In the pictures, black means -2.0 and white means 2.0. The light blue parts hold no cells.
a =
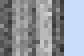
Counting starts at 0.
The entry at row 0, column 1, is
-0.3
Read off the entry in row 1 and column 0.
-0.3
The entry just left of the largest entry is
1.1
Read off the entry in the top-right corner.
-1.1
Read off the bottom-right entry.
-0.5
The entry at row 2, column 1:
-0.3
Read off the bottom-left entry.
-0.5
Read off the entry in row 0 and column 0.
-0.3
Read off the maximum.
1.3
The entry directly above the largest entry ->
0.1
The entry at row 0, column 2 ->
-0.9
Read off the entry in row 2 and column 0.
-0.7
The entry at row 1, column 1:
-0.9
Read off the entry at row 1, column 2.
-0.9
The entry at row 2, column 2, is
-0.3
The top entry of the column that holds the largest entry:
1.1

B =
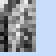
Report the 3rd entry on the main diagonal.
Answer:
-0.9
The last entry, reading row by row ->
-0.1
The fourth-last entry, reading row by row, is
0.3
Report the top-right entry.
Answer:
0.5
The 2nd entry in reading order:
1.5
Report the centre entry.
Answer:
1.7
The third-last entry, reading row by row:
-0.7
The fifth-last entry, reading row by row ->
-1.1
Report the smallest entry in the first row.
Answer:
-1.1
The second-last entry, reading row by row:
-0.9
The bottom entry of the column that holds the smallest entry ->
-1.7
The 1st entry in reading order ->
1.7
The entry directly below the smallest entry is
-1.7
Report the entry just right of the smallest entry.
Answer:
0.9
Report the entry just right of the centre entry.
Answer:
0.1
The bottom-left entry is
-0.5
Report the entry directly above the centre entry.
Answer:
0.5
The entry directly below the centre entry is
0.3
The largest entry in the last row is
0.9
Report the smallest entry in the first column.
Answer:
-1.7

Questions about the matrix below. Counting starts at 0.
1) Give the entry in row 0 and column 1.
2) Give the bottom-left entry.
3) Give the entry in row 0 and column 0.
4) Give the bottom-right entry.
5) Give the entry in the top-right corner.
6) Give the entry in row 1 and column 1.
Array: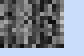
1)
-0.4
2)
-1.8
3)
-1.2
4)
-1.6
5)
0.0
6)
-0.2

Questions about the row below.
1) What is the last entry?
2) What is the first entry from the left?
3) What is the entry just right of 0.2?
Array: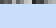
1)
0.8
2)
-0.8
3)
1.0
